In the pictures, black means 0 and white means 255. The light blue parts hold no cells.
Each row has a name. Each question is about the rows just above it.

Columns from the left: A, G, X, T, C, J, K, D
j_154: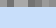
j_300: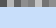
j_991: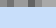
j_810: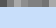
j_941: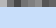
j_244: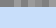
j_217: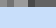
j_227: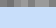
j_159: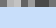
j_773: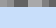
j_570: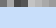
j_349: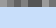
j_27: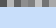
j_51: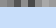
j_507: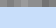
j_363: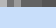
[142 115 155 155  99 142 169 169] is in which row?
j_991
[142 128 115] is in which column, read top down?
A
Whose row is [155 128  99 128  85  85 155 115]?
j_349
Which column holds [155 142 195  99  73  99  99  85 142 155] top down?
X
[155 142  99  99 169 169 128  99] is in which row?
j_773
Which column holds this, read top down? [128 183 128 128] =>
G

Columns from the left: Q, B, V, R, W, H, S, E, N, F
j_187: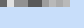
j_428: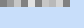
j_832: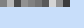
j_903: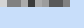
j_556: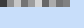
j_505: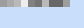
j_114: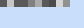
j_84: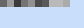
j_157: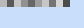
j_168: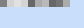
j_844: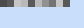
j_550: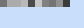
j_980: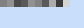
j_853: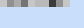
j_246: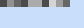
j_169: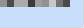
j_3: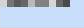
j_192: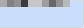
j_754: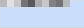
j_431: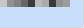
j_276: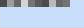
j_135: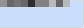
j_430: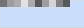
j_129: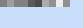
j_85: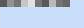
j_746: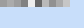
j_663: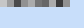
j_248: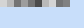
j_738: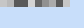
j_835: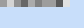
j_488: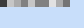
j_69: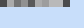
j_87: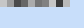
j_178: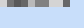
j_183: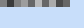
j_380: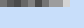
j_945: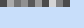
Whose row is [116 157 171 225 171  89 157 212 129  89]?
j_430
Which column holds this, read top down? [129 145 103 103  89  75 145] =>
W
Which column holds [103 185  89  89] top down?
S
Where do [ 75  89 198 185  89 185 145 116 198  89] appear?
j_844

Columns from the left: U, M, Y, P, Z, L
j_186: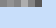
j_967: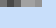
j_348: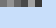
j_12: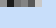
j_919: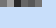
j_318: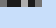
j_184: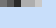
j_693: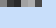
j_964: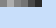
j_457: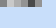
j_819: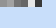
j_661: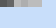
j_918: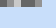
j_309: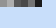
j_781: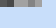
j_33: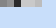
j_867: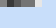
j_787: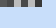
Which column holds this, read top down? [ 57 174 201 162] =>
M
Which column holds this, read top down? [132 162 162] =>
Z
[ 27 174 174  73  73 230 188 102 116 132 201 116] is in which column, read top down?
Z
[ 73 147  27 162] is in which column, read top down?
M
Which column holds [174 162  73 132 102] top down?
P
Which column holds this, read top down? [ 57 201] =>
L

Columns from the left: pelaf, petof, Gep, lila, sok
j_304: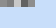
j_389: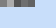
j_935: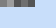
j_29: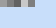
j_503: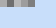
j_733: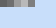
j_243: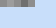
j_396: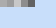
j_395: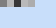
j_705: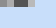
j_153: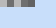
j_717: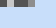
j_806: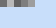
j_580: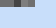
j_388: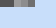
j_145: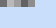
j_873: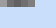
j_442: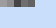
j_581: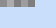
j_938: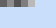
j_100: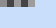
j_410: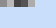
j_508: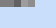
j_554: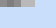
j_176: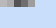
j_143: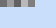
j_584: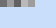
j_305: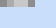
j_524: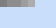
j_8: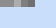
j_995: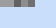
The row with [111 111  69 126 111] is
j_580
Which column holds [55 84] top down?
Gep
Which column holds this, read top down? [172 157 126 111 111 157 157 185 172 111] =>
petof
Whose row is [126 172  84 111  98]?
j_389
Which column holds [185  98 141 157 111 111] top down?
sok
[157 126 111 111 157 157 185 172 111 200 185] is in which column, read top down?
petof

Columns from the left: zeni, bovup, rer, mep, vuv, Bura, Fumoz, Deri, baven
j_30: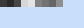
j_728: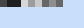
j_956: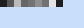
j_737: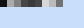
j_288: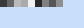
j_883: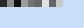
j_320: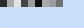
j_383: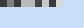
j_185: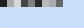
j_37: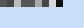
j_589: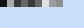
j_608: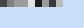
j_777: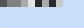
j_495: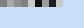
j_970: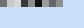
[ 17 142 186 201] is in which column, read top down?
baven
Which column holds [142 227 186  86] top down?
Deri
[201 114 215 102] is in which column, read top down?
baven

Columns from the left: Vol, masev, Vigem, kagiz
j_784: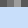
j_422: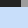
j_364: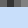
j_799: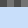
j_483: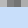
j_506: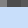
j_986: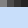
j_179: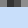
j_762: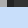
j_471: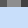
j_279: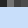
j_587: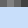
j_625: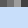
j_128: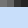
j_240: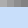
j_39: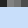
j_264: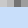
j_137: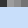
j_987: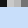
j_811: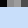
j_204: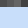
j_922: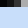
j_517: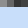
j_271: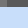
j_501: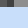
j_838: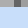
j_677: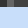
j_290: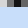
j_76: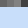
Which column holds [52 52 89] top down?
Vigem
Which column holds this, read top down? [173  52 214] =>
Vol
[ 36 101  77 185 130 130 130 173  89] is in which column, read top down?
Vol
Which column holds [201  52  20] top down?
Vol
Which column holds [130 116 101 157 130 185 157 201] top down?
masev
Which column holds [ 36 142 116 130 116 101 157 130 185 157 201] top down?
masev

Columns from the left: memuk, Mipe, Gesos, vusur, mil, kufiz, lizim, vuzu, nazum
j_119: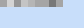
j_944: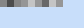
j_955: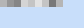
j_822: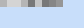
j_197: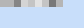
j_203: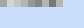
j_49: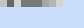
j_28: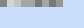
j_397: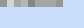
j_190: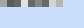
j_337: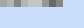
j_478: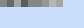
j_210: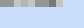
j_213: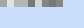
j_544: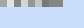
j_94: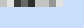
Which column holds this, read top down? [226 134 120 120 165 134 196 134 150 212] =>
kufiz
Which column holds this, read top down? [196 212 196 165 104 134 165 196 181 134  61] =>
Gesos

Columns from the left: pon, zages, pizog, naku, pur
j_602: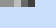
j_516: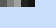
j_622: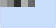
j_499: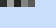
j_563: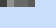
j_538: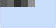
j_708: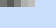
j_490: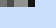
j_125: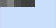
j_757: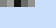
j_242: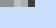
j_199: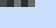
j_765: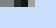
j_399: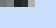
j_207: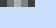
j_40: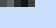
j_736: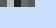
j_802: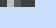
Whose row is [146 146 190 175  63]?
j_242
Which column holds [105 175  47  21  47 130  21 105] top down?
naku
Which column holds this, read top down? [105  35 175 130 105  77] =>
naku
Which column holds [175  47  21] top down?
naku
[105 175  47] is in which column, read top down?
naku
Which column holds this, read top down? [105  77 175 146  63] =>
naku

